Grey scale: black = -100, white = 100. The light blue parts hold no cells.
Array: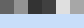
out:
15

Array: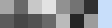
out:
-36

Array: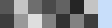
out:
74

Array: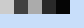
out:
60

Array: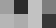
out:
-1

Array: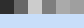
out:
-19

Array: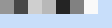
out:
62

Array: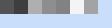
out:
37

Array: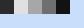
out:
-66

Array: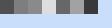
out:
8
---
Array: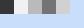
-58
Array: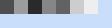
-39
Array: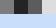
-3
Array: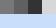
-6
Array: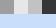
24
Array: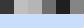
-57
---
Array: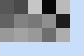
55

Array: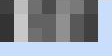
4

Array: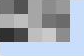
30

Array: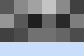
54

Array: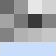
19

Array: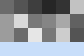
-70

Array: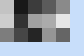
-53
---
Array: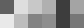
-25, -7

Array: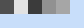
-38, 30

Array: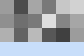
22, 22

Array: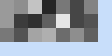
21, -25

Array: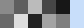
8, -1

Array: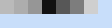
46, 62

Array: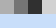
37, 65
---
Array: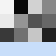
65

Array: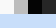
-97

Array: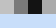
-85

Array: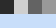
-22

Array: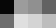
13

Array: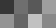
-31

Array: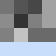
-44
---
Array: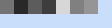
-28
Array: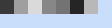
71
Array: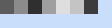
-63
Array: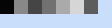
-46
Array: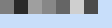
25
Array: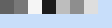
92
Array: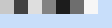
74
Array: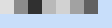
-62
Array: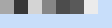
66
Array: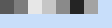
81
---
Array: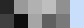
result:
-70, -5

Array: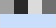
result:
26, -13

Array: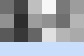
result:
-13, 33

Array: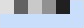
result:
75, -75

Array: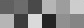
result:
-25, 4

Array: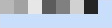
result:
44, -72

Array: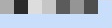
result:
36, -39
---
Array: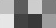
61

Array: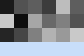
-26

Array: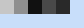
-87

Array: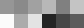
26

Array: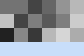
-47

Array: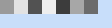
-36
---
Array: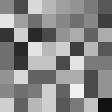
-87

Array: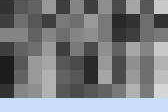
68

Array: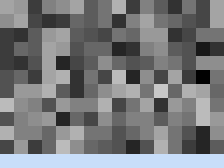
-28

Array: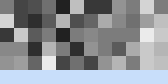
50

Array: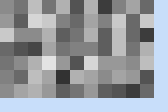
-18
